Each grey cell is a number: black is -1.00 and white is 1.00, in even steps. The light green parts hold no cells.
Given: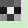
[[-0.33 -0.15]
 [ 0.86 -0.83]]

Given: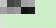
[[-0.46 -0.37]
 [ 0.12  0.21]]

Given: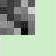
[[-0.52 -0.38]
 [-0.49  0.10]]

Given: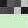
[[-0.30 -0.42]
 [-0.46  0.51]]

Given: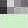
[[0.68 0.14]
 [0.11 0.36]]

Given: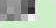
[[0.18 0.17]
 [0.28 0.13]]

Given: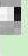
[[ 0.28  0.27]
 [ 0.78 -0.85]]

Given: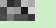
[[-0.64 -0.48]
 [ 0.28  0.20]]

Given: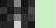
[[-0.71  0.05]
 [-0.82 -0.56]]
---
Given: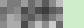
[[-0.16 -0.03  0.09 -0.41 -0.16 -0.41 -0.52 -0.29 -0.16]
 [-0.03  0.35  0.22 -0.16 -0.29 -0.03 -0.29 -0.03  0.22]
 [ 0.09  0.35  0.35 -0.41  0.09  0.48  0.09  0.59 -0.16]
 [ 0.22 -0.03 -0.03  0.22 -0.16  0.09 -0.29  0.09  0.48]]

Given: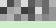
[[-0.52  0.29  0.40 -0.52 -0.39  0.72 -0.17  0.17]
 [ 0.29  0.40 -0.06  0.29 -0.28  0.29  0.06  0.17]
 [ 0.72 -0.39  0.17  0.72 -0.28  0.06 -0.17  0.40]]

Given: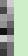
[[-0.87 -0.46]
 [-0.56 -0.10]
 [-0.46  0.35]
 [-0.34 -0.10]
 [ 0.02  0.61]
 [ 0.14 -0.21]
 [ 0.25  0.14]
 [ 0.61  0.35]]

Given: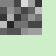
[[-0.58  0.37 -0.58 -0.22  0.14 -0.10]
 [-0.35  0.14 -0.10 -0.45 -0.22  0.48]
 [-0.22 -0.35 -0.35  0.14  0.25  0.25]
 [ 0.01  0.01 -0.45  0.71  0.25 -0.58]
 [ 0.48 -0.71 -0.10 -0.10 -0.45 -0.45]]

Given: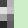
[[-0.69 -0.25]
 [-0.47  0.41]
 [ 0.28 -0.13]
 [ 0.74  0.52]]

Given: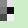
[[-0.42  0.90]
 [-0.07 -0.87]
 [ 0.06  0.78]]

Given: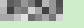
[[ 0.31  0.31  0.52  0.76 -0.16  0.05  0.31 -0.06  0.65]
 [ 0.42 -0.50  0.05 -0.06  0.65  0.31 -0.50  0.18 -0.27]
 [ 0.52 -0.27 -0.16  0.18 -0.06 -0.50  0.42  0.18 -0.37]]
